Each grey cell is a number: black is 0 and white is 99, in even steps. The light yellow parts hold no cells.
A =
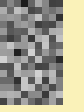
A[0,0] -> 36
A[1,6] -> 51
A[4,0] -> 59
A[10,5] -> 81
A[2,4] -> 58
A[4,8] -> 69
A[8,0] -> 81
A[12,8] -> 50
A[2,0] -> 58
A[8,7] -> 36
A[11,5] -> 75
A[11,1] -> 41
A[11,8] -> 50
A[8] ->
[81, 64, 57, 67, 37, 73, 37, 36, 17]
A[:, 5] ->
[66, 33, 75, 25, 53, 68, 33, 38, 73, 26, 81, 75, 36, 54, 29]
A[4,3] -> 36
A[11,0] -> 41
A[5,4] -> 22
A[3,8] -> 55
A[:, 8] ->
[26, 52, 19, 55, 69, 75, 41, 63, 17, 43, 33, 50, 50, 74, 36]
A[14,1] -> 60
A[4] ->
[59, 34, 38, 36, 69, 53, 35, 67, 69]
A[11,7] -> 69
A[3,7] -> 28
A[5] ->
[38, 24, 34, 60, 22, 68, 74, 32, 75]
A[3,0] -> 46
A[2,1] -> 61
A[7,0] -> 61
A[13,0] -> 66

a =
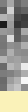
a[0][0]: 49
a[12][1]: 69
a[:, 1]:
[65, 81, 65, 60, 57, 85, 56, 68, 61, 71, 50, 61, 69]
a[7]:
[49, 68, 55, 54]
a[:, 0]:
[49, 37, 70, 10, 59, 47, 46, 49, 70, 41, 48, 41, 43]
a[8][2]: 63
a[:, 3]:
[48, 38, 23, 25, 65, 47, 67, 54, 58, 91, 67, 96, 55]
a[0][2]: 40
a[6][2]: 53
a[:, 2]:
[40, 33, 27, 20, 35, 36, 53, 55, 63, 65, 56, 69, 76]
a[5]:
[47, 85, 36, 47]

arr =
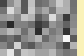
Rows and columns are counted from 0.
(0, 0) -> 27
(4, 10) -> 59
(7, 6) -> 63
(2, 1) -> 63
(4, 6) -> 62
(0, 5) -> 42
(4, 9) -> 19
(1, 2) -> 65
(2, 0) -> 59
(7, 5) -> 63
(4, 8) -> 54
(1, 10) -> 45
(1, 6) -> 65
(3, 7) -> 58
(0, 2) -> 70
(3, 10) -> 53
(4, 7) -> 47
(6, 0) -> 52
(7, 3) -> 76
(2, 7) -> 85
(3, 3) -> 50
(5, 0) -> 37
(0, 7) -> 59
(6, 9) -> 26
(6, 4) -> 34

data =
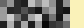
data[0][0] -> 40
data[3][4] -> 11
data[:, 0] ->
[40, 60, 61, 13]
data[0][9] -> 56
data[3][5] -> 60
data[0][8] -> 13
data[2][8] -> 9
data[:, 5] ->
[52, 8, 80, 60]
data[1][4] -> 19
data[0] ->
[40, 58, 17, 12, 74, 52, 73, 56, 13, 56]
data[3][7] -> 21
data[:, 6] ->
[73, 50, 14, 3]

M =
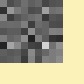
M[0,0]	50
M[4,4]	55
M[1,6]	62
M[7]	[37, 34, 36, 27, 53, 33, 40, 48, 50]
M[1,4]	30
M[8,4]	51
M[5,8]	18
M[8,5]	30
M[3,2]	41
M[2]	[53, 24, 33, 38, 42, 45, 22, 33, 31]
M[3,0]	41
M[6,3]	36
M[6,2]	53
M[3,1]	42
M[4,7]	50
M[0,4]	37
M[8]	[34, 36, 39, 23, 51, 30, 50, 48, 54]
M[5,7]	20
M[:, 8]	[33, 45, 31, 29, 49, 18, 56, 50, 54]
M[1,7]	43
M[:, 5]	[40, 32, 45, 42, 36, 49, 24, 33, 30]

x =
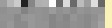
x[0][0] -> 61
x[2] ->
[57, 57, 53, 58, 59, 57, 56, 52, 55, 52, 58, 55, 53, 56, 60]
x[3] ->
[56, 59, 54, 54, 59, 57, 57, 52, 54, 53, 56, 55, 53, 57, 63]
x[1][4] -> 56
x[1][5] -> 57
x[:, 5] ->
[68, 57, 57, 57]
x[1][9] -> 58
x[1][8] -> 56
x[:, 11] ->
[73, 58, 55, 55]
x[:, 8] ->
[41, 56, 55, 54]
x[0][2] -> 79
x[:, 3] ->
[13, 51, 58, 54]
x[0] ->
[61, 71, 79, 13, 52, 68, 69, 98, 41, 85, 41, 73, 61, 86, 40]

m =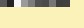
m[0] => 35
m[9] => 25
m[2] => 96

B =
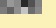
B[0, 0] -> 43
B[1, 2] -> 55
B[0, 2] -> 53
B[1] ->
[48, 38, 55, 76, 42, 53]
